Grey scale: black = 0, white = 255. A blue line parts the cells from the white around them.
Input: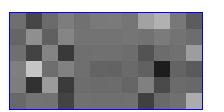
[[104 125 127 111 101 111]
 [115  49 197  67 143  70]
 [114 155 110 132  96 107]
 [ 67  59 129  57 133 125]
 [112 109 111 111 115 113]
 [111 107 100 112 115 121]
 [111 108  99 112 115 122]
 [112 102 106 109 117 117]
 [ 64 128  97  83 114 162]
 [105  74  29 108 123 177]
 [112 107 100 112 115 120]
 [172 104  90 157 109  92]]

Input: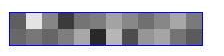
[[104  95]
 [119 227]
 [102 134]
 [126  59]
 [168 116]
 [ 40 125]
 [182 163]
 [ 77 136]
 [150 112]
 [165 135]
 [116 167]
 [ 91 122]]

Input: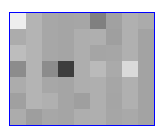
[[172 160 172 140 189 172 238]
 [158 180 180 180 180 180 180]
 [167 176 167 140 167 167 167]
 [165 165 165  61 165 165 165]
 [174 159 174 174 174 174 166]
 [175 175 175 186 165 175 128]
 [166 165 166 170 166 159 161]
 [169 176 176 218 176 176 176]
 [163 163 163 163 163 163 171]]

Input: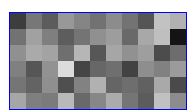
[[166 117 128 144 114  61]
 [127  99  86 170 161 119]
 [123 143 146 163 127  92]
 [185  79 220 111  93 152]
 [105 130  69 182 116 133]
 [135 177 103  87 144 114]
 [171 101 111 166 157 140]
 [117 110  66 145 105 115]
 [ 92  97 142 158 168  85]
 [193 169 129  76 191 194]
 [140  74 155 109  20 177]]

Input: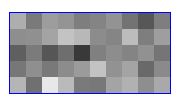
[[181 119  95 142 174]
 [112 143 123 144 122]
 [232 121  86 164 157]
 [186 140 110 195 148]
 [122 155  57 184 126]
 [120 195 128 140 132]
 [164 146 141 133 147]
 [177 164 132 188 115]
 [142 105 145 126  87]
 [169 138 117 158 126]]

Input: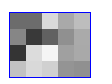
[[194  52 134 108]
 [217 220  57 108]
 [208 245  97 218]
 [148 160 144 169]
 [144 169 170 189]]
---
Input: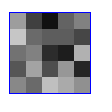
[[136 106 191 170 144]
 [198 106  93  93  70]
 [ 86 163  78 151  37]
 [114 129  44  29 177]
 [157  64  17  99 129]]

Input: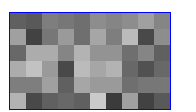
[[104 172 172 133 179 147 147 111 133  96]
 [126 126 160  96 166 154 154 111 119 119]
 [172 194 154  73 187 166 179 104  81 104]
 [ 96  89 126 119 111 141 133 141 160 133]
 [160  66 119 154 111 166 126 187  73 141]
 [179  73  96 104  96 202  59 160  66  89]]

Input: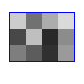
[[204 113 172 218]
 [126  92  48 154]
 [ 72 191  41 140]]

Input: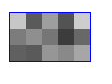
[[199  90 158  83 205]
 [ 96  90 150 137 166]
 [124 143 118  60 104]]

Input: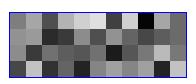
[[140  58 113  93  86 113  27  86 120 186 120]
 [126 166  79 179 208 223  64 208   5 166 107]
 [ 71 194  50 100  35 133 160 133 160  35 194]
 [146 154  43  58 140  79 146 100  71  93 107]]

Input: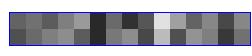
[[ 80 106 127 141  92  41 120 141  72 187  80 147 127  56 113]
 [ 99 113  92 127 154  41 106  49  86 225 160  99 135  72 135]]
